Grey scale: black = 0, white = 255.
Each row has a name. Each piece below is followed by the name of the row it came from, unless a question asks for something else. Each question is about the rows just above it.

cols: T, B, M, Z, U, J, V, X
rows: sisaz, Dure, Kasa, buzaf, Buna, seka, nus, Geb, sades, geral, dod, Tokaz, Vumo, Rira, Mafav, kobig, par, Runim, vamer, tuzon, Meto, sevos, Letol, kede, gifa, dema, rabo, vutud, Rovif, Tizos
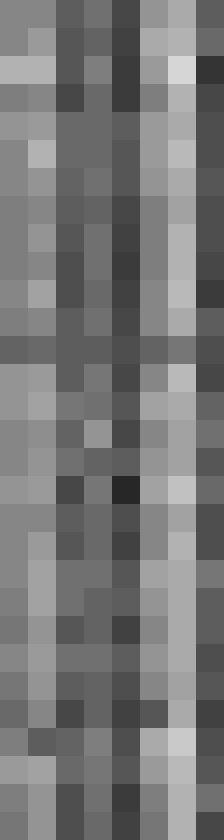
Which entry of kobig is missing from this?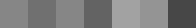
| 142 |
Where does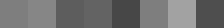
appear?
Geb
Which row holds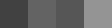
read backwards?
Letol

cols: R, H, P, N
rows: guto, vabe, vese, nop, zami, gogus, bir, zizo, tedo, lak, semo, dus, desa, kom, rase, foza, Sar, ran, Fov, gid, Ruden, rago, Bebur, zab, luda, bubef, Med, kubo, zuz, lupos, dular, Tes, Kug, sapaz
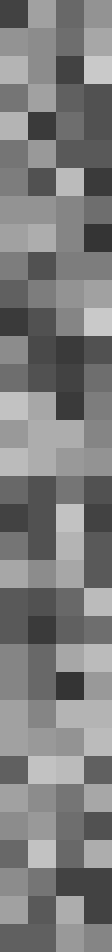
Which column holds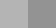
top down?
P
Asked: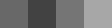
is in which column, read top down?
R
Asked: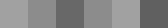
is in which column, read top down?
R
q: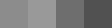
lupos
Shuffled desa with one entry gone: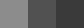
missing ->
| 73 |

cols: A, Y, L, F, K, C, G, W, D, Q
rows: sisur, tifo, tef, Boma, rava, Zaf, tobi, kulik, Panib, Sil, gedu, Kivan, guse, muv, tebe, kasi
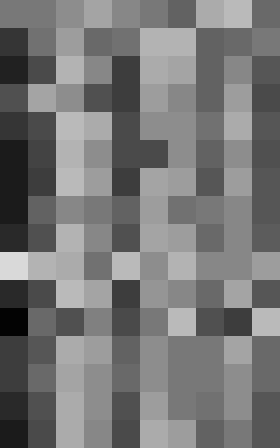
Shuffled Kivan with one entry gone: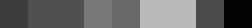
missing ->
| 128 |
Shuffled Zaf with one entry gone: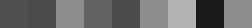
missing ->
| 67 |
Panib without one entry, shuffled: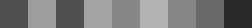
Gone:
| 92 |
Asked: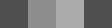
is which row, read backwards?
tebe
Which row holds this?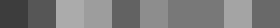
guse
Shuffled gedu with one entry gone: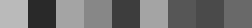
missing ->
| 149 |
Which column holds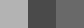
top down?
Y

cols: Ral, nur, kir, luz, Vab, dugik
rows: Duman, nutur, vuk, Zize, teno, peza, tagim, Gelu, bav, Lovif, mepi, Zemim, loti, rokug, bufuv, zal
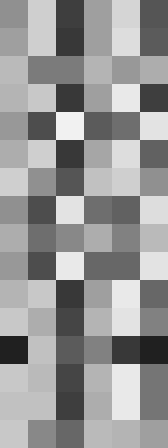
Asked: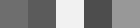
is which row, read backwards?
teno
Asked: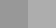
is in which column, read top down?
Ral
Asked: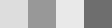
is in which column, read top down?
Vab
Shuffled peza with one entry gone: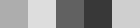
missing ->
| 166 |
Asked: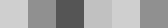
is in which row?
tagim

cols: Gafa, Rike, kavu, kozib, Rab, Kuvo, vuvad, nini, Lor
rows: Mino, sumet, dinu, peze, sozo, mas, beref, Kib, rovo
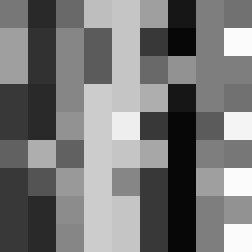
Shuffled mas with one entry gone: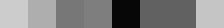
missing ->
| 167 |
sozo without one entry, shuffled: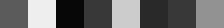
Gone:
| 244 |
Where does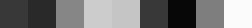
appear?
rovo
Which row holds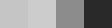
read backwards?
Kib
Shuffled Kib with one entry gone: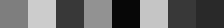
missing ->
| 140 |
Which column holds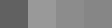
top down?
kavu

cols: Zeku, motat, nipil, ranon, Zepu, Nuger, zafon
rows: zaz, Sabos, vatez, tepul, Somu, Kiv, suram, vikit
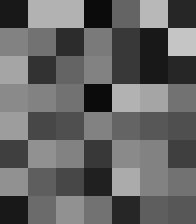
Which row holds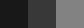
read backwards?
vatez
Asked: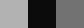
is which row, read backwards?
tepul
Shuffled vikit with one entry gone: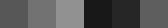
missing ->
| 107 |
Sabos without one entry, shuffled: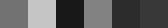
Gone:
| 122 |
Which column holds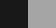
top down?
Nuger

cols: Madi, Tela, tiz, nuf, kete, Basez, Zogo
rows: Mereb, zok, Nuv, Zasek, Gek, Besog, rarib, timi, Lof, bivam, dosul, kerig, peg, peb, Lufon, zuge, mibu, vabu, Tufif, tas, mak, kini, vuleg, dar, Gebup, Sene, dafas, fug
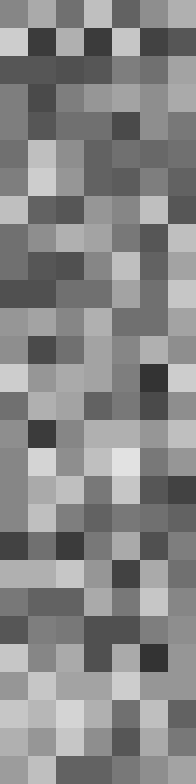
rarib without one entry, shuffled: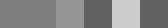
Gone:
| 92 |
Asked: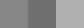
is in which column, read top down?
nuf
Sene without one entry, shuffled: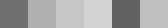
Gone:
| 183 |
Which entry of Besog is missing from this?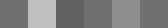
| 104 |
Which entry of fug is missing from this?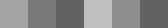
| 156 |
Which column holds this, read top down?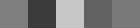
tiz
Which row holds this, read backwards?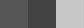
zok

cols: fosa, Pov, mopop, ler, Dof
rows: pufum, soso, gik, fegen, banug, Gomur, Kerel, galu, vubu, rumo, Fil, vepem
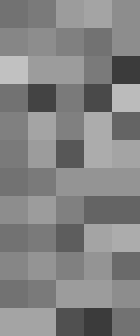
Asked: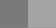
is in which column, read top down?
Pov
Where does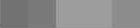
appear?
Fil
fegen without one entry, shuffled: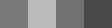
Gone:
| 67 |

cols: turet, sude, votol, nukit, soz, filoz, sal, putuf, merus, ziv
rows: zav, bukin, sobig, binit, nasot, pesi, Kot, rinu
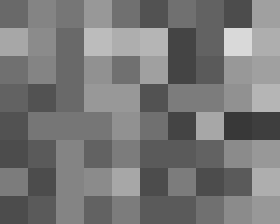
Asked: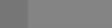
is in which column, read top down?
votol
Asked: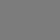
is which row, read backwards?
binit
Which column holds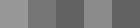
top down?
nukit

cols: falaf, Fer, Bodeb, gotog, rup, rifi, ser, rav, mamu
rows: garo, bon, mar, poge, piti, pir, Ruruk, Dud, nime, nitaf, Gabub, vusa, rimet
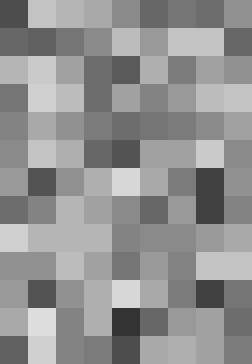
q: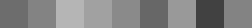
Dud

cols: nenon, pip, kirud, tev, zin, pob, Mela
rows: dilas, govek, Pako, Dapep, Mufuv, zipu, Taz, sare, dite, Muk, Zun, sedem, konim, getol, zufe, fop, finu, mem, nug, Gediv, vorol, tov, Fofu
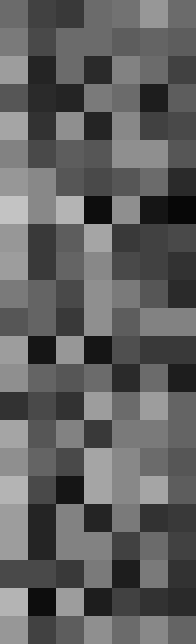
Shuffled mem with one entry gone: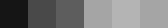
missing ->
| 136 |
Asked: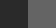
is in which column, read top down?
Mela
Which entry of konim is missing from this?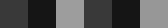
| 79 |
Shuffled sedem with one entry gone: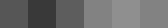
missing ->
| 100 |
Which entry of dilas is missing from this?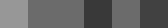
| 114 |

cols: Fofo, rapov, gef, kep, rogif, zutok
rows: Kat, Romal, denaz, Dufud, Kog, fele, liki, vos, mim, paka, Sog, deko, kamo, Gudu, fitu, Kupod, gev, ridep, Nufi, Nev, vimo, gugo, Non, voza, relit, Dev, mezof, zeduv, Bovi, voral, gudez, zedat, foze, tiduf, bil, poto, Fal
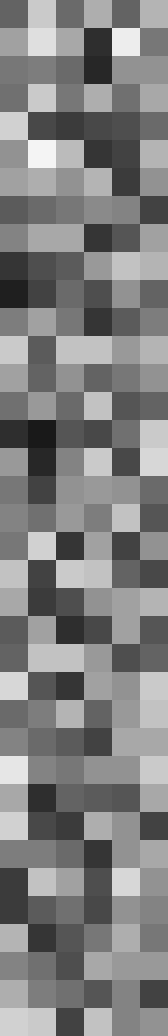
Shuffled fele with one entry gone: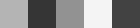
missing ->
| 187 |
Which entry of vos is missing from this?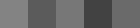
| 138 |
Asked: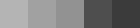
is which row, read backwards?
gugo
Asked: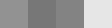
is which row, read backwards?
zeduv
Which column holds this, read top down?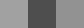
rogif
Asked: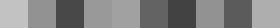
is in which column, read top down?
kep
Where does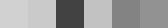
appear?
Fal

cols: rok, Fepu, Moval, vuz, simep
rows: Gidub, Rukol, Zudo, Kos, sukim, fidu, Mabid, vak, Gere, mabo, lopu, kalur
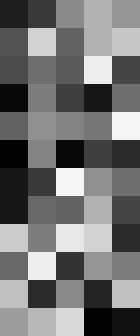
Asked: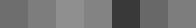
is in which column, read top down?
Fepu
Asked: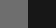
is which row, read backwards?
Kos
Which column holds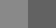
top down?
Moval

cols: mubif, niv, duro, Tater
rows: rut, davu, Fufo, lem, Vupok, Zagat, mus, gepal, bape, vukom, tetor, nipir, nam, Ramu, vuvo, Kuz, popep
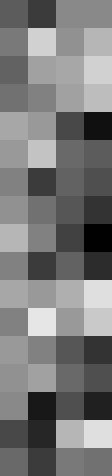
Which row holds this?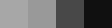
Vupok
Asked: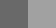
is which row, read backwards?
Ramu

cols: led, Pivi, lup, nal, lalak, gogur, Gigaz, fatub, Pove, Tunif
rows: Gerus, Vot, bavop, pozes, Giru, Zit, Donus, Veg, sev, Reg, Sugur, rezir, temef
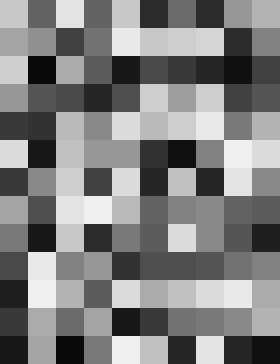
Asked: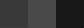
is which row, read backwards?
bavop
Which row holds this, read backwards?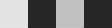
Donus
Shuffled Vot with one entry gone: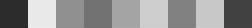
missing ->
| 213 |
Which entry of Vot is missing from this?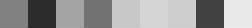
| 144 |
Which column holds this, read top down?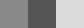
fatub
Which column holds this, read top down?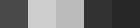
gogur

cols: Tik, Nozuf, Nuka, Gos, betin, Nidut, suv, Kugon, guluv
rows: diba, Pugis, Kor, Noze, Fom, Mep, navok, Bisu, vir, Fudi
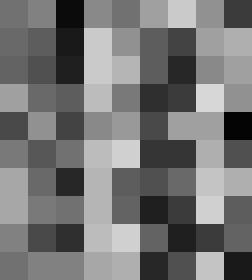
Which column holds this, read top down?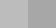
Gos
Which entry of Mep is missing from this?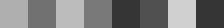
| 87 |
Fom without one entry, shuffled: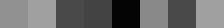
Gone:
| 153 |
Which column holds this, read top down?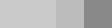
Gos
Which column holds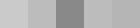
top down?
Gos

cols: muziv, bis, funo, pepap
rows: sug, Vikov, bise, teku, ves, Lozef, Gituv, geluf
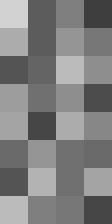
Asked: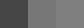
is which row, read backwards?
geluf
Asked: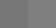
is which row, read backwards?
geluf
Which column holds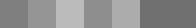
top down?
funo

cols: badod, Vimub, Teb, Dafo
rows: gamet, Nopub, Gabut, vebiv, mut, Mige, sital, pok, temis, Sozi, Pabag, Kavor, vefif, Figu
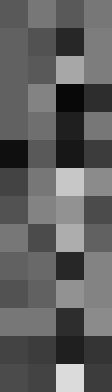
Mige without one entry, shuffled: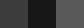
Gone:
| 15 |
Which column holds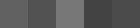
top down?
badod
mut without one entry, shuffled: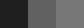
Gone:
| 111 |
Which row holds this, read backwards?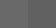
Sozi
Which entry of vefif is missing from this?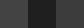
| 52 |
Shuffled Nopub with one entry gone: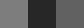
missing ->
| 82 |
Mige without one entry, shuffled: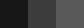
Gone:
| 15 |

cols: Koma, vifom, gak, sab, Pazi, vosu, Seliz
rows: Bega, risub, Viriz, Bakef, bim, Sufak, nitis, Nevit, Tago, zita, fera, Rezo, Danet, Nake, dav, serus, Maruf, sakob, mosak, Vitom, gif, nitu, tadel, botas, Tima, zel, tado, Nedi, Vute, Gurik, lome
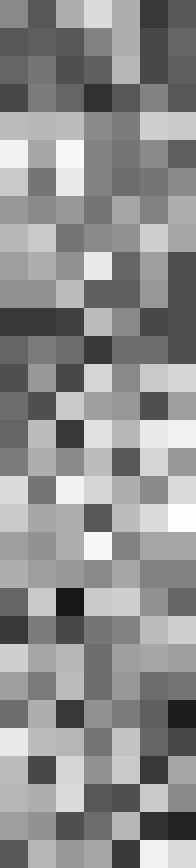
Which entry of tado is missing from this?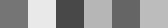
| 195 |
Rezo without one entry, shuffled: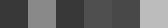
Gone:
| 64 |
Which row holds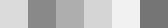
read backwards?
sakob
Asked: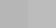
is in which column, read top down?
gak

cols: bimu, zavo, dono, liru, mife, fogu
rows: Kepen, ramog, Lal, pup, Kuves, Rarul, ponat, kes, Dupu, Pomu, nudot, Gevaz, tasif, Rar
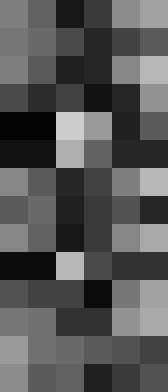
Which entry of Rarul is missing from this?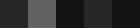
| 175 |
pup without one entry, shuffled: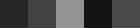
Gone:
| 44 |
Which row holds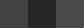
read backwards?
ramog
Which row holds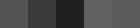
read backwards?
Rar

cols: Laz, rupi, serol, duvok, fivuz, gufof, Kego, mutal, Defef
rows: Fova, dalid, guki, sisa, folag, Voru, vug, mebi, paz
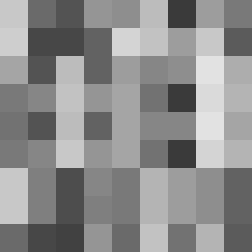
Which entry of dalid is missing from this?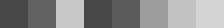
| 206 |
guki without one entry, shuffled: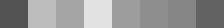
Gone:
| 173 |
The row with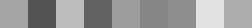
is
guki
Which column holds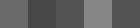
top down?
rupi

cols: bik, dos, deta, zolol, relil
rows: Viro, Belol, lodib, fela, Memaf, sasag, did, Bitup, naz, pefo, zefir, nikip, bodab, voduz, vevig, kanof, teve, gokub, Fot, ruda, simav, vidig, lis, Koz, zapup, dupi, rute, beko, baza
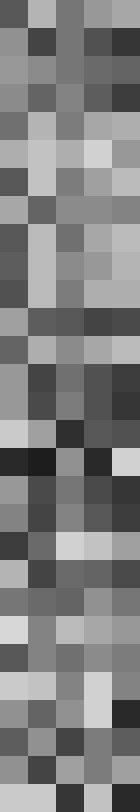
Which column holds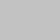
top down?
dos
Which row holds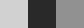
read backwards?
teve
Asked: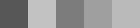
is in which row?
did
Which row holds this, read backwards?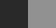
teve
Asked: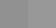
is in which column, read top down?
bik
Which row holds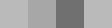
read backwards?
naz

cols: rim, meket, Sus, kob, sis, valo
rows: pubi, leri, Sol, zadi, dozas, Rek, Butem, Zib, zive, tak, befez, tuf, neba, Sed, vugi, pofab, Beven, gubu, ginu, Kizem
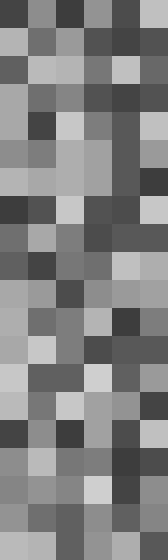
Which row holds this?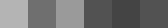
leri
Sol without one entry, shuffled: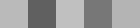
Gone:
| 104 |
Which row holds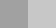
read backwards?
vugi
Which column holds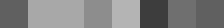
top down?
rim
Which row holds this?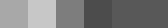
neba
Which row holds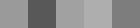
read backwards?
Rek

